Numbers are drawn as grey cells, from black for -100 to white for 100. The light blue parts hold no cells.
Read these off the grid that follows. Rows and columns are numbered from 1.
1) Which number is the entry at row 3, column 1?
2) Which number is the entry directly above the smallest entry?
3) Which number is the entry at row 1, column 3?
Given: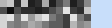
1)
67
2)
56
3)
-65

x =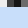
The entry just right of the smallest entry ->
-16
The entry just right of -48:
-83

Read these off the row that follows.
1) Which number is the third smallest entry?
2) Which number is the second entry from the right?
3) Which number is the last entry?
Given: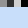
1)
15
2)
62
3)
-98

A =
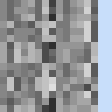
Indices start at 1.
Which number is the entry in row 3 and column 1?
5
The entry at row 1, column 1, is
5
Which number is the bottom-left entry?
30
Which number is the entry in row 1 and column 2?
-17
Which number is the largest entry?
75
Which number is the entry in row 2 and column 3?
17
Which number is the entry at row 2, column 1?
5
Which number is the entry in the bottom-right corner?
42
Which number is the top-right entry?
-17
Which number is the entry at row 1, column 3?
-5
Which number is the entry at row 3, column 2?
-17
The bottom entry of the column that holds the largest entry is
-63
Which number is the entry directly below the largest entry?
-17
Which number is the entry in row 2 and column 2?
-17
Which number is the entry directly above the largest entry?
65
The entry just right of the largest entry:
5

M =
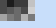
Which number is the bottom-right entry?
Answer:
-4
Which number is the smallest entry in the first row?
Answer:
-77
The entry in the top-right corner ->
52
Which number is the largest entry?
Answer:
63

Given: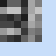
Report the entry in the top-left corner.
-78
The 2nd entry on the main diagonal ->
53
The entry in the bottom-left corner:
-34
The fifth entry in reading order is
30
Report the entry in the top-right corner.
-1
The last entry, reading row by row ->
-34
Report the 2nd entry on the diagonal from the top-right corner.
30

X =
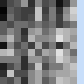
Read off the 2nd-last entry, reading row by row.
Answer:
42
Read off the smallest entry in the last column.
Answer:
-14
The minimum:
-97
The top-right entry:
17
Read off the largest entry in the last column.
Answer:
64
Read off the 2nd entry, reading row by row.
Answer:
-40
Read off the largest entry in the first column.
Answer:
42
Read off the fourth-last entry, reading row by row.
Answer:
-4
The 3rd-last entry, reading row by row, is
53
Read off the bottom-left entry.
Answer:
-27
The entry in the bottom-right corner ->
30
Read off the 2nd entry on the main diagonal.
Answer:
-27
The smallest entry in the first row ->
-86
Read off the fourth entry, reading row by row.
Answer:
17
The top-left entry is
-76
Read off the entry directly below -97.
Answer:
-86

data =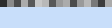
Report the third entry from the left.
-41
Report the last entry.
34
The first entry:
-66
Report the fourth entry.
34
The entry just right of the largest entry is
44

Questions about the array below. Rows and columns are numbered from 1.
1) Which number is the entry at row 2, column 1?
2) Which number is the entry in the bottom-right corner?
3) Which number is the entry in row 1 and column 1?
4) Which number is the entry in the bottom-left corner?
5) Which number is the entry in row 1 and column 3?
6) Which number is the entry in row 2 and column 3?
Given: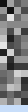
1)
18
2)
-64
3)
-87
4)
40
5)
-29
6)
28

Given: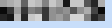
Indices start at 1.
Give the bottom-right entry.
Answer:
-46
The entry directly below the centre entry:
14
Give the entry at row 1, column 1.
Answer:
24
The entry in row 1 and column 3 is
46
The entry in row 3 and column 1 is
-71
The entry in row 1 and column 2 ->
35
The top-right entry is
35

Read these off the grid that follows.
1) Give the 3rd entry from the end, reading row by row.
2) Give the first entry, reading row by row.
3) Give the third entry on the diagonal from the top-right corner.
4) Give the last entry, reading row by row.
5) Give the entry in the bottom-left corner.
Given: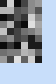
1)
-24
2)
-79
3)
-57
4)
-79
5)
20

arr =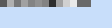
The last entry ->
-18
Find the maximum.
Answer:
83
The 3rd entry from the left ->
-7
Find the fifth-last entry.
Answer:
26

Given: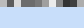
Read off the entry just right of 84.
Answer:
5
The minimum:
-60
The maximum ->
84
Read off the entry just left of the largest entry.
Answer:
25

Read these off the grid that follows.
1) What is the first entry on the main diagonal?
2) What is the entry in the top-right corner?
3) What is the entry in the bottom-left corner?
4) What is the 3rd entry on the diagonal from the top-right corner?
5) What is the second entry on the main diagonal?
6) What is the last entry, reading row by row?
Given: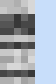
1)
47
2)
69
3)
37
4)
-56
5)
47
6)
37

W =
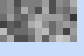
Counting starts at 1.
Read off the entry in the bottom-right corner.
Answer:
10
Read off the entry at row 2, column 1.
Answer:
-2
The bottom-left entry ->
-2
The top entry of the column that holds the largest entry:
10
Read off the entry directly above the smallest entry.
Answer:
10
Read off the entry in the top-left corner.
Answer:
-2
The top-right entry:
34
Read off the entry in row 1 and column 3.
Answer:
-38
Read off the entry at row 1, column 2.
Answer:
10
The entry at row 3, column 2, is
22
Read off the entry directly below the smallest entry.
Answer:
10
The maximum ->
57

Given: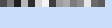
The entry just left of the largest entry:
69
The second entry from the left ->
-3
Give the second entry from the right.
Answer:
-16
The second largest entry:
81

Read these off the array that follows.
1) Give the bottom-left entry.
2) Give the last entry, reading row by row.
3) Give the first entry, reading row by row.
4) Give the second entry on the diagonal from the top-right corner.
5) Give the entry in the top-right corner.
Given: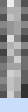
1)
-36
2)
-61
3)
-13
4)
38
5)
-36

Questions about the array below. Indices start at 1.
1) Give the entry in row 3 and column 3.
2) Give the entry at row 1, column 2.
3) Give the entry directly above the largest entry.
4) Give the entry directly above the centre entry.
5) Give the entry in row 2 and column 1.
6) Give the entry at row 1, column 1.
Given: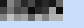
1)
18
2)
5
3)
-7
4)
-44
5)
-44
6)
-81
